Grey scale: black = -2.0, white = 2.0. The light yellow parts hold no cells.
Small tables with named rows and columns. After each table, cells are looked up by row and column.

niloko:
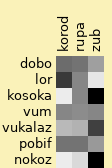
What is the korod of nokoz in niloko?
1.7
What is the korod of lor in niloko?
-1.1
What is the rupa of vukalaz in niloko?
0.8
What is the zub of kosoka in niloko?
-2.0
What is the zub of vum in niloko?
0.1
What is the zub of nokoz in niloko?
-2.0
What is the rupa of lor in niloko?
0.1
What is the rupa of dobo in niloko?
-0.2
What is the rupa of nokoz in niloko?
1.4
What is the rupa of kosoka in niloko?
0.1
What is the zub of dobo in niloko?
0.5
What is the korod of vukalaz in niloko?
0.9
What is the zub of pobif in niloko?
0.4

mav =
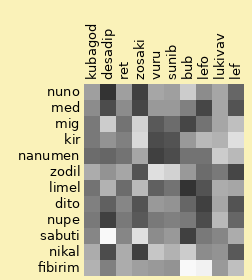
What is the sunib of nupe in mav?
0.0
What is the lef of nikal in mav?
-0.6
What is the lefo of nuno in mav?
0.2
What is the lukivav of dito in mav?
0.6
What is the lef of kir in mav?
1.5
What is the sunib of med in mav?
0.4
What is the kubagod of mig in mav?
-0.1
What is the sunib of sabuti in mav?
0.4
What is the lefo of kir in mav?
0.9
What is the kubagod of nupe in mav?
-0.1
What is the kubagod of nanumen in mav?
-0.3
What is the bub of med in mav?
0.0
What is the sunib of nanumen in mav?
-0.8
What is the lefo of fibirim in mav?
1.8
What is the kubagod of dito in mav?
0.0
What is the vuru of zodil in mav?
1.5
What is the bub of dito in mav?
-0.4
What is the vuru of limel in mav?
-0.5
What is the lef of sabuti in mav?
0.7

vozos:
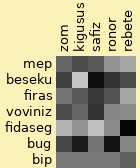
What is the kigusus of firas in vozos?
-0.6
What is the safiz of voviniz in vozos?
-1.2
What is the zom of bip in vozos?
-0.1
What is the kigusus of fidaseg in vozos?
0.3
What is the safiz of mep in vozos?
-0.6
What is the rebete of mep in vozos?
0.6
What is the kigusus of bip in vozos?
-0.1
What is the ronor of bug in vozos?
-1.7
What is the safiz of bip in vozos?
-0.1
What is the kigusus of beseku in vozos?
1.1
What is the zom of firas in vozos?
-0.2
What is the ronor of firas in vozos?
-0.7
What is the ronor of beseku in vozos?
-1.2
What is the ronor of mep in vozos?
0.3
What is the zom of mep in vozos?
-0.4
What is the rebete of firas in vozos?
0.6
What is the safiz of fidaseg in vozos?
1.0
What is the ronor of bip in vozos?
-0.1
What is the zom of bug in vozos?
-0.9
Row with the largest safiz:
fidaseg

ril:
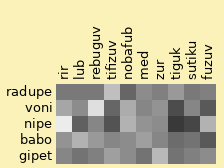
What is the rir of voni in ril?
0.6
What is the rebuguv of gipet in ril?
0.0
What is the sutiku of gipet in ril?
0.0
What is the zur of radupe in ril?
0.0
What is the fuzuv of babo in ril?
-0.6
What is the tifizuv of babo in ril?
0.1

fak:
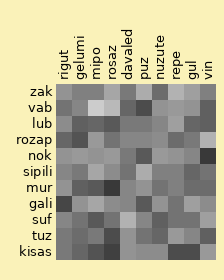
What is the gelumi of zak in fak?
0.0
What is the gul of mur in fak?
-0.3
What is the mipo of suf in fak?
-0.6
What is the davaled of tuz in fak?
0.3
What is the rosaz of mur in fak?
-1.1
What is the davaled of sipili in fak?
-0.2
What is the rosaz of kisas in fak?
-1.0
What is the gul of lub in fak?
-0.4
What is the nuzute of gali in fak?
0.3
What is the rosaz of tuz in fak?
-0.8
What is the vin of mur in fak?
-0.3
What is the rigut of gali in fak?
-0.9
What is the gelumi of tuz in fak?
-0.3
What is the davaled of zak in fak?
-0.1
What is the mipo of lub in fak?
-0.4

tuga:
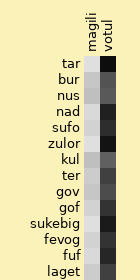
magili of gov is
1.1
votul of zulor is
-1.7
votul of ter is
-1.0
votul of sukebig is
-1.6
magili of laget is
1.2
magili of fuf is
1.4
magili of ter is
1.2
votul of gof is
-1.2
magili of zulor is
1.5
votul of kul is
-0.5
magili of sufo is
1.3
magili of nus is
1.0
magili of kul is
1.0
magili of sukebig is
1.5
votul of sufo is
-1.3
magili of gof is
1.3

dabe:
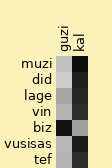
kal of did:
-1.5
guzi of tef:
0.8
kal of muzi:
-1.8
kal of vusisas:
-1.6
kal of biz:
0.5
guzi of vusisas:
0.9
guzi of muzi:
1.0
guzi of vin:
0.8
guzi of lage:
0.6
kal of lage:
-1.4
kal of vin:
-1.3
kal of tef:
-1.3

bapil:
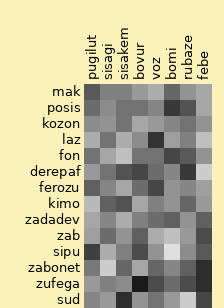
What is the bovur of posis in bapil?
-0.2
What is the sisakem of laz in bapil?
0.7
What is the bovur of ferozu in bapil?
-0.3
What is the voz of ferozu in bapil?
-0.9
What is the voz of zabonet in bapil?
-0.4
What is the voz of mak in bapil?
0.7
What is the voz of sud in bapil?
-0.2
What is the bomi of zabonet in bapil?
0.1
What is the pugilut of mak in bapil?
-0.6
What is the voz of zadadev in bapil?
-0.3
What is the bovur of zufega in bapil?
-1.6
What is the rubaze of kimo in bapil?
-0.4
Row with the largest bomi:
sipu

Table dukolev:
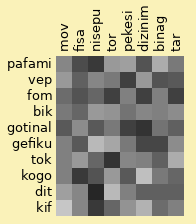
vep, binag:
-0.7
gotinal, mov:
-0.6
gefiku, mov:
0.0
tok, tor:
-1.2
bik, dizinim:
0.1
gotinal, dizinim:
-1.2
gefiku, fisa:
-0.6
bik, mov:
-0.1
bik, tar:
0.2
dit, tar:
-0.5
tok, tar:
0.7
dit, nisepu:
-1.4
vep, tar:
-0.6
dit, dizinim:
-0.5

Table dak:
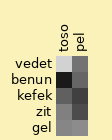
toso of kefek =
-0.5
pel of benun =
-0.4
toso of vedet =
1.3
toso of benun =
-1.6
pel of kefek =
-1.0
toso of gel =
0.1
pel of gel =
0.2
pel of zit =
-0.8
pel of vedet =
-0.2
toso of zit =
0.0

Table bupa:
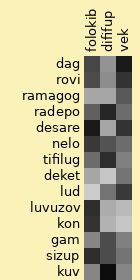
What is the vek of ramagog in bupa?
-0.6
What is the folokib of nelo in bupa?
-1.1
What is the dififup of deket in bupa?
1.1
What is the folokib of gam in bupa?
0.1
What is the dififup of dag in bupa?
0.3
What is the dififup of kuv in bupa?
-1.8
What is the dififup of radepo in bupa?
-1.4
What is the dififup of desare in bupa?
0.6
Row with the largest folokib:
lud

